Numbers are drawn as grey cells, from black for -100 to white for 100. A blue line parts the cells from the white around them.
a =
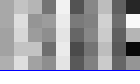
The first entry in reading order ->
32
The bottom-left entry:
37
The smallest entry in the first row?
-70
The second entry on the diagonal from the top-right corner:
-14
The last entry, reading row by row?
17
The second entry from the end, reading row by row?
-20
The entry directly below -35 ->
-4
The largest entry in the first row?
90
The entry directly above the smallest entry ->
42
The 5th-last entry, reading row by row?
-30
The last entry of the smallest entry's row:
-93
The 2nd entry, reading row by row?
53
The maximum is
95
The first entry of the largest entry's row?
32

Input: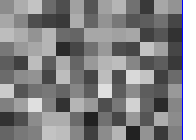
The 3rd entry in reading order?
53
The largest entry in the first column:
59
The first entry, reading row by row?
10
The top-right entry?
15
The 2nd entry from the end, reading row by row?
-55
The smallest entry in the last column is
-61
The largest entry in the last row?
53
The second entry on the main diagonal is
5
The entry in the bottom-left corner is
-21
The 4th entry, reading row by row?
-16
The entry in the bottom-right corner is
0
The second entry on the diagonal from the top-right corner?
-11
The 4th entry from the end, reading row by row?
-73
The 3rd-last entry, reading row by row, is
15
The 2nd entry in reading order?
36
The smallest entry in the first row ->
-55
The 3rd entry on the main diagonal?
15
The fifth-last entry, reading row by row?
42

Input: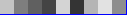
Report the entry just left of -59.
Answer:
66
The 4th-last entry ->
-59
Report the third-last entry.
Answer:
42

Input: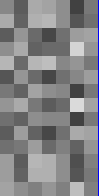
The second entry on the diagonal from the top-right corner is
-33
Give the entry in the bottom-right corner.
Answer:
0
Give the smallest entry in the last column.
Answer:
-12
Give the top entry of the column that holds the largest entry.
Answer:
-49
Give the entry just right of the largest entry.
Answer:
28
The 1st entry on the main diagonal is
6
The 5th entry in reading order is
11
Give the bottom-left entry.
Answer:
28
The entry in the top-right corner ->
-6
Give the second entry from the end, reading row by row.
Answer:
49
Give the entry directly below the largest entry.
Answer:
-49
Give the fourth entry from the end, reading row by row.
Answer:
17
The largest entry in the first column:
43
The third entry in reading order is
33
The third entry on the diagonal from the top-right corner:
-12
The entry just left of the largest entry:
-17
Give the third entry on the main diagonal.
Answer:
-17

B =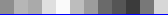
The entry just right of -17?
-33
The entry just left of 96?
75

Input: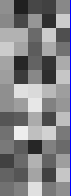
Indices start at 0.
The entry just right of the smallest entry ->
-44
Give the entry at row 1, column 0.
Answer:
7
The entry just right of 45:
24
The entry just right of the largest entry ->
50
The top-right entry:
7
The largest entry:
87
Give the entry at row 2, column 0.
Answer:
40
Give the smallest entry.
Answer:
-75
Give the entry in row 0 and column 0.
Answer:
12
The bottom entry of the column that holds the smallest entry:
1
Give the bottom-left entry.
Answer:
-11
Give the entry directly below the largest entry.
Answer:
-28
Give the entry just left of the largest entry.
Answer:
-11

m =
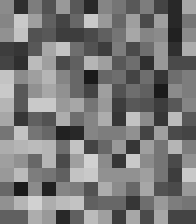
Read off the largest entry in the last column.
58
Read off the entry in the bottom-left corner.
-25
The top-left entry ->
9
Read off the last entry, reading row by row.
-47
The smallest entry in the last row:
-69
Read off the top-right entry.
31
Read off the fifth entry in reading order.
20
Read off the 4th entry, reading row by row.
-36
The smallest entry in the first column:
-52
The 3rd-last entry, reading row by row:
31
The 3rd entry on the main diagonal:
-36
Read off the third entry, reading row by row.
-2
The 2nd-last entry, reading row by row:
-47
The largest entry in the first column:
58
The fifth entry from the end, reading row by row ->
31

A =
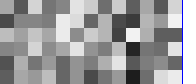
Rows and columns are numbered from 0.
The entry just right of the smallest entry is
-14
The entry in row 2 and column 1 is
26
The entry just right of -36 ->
37
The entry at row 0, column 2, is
66
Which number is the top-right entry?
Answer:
66
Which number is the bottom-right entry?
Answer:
84
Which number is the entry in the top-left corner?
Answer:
31
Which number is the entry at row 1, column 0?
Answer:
-42
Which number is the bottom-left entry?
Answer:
-26
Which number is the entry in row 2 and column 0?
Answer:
48
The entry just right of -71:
-8
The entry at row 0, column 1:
-31
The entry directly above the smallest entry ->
-31
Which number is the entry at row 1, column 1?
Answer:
4
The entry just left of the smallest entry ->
20

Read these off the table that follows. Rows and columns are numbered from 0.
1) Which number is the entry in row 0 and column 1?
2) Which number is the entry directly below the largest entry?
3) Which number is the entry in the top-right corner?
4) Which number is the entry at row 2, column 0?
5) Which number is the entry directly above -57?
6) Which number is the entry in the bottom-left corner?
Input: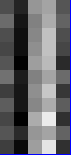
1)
-72
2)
29
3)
-33
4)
-39
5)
-16
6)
-51

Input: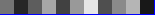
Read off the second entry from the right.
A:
42
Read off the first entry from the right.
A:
-81
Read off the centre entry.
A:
20

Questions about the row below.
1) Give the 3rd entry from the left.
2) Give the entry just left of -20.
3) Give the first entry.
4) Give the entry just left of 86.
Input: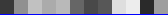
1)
51
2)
45
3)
-55
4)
74
